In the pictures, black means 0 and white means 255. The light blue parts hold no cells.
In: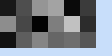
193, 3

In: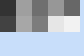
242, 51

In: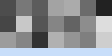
221, 34

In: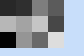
221, 4

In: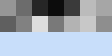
221, 12

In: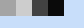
205, 10

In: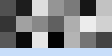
236, 3
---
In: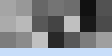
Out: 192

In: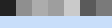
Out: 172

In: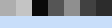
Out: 9

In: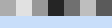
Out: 152

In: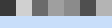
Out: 107

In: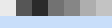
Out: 42

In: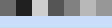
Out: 207

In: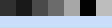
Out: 75

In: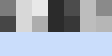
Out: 174

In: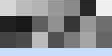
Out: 187
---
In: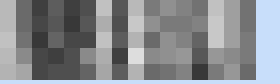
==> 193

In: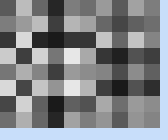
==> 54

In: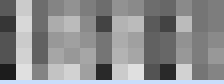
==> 83

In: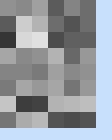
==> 53

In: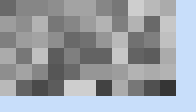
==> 127
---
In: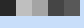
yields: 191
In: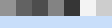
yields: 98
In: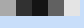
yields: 49
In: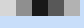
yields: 143
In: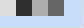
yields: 47
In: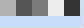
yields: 86
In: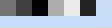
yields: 63
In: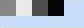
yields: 233
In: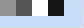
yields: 86
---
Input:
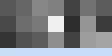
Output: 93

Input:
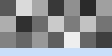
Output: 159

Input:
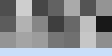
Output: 148

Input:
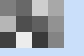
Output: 168

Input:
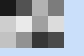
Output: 124

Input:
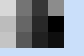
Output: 139

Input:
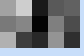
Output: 97

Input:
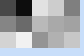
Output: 127

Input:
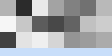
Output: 185

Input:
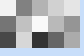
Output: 229
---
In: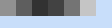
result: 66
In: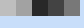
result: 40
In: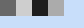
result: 206
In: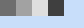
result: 162
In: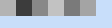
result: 194
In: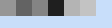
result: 31
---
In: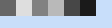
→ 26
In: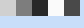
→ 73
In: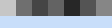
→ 134
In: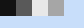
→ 166
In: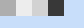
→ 56
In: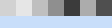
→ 79
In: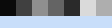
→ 174
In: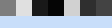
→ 67
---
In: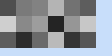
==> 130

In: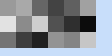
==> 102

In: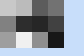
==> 92

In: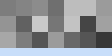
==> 140

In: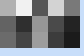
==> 86

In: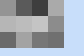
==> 62

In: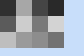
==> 69
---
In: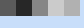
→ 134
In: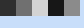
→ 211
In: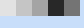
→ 164
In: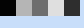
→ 110
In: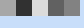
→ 219
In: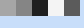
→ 31
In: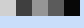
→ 149
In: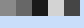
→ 25
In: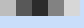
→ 43
